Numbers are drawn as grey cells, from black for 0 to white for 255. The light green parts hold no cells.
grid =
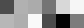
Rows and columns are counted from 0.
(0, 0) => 76
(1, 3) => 75
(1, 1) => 174
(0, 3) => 116

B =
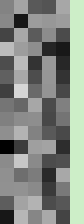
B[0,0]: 131
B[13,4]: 121
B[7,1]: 103
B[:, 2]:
[89, 156, 91, 142, 51, 77, 106, 167, 142, 130, 159, 138, 124, 138, 179, 134]
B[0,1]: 164
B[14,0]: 93
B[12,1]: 110
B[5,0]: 96
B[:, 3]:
[84, 151, 140, 37, 152, 150, 148, 75, 72, 89, 163, 76, 41, 58, 76, 169]
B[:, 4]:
[167, 156, 75, 24, 39, 51, 72, 128, 116, 73, 45, 80, 168, 121, 87, 68]
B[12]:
[144, 110, 124, 41, 168]
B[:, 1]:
[164, 23, 168, 157, 187, 168, 214, 103, 140, 179, 60, 199, 110, 146, 163, 182]
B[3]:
[188, 157, 142, 37, 24]
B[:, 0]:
[131, 136, 68, 188, 77, 96, 63, 117, 128, 143, 1, 139, 144, 145, 93, 23]
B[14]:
[93, 163, 179, 76, 87]

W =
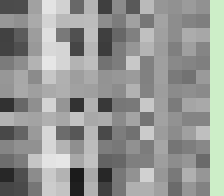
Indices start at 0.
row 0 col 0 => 75
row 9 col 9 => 113
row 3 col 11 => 156
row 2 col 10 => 192
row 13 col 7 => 63
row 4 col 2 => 179
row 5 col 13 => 114
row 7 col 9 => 121
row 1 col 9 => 161
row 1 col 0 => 151
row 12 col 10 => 209
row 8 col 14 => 132
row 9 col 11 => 156
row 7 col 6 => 177
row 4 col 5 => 179
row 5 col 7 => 147
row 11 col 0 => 109
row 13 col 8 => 119
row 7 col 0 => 49
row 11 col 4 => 230
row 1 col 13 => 131
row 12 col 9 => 146
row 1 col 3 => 211
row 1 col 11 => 163
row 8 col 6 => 168
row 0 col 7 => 63
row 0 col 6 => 180
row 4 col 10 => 128
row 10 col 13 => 126
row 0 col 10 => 186
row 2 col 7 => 63
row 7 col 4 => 149
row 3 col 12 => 127
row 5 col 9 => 155
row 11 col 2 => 197
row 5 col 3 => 198
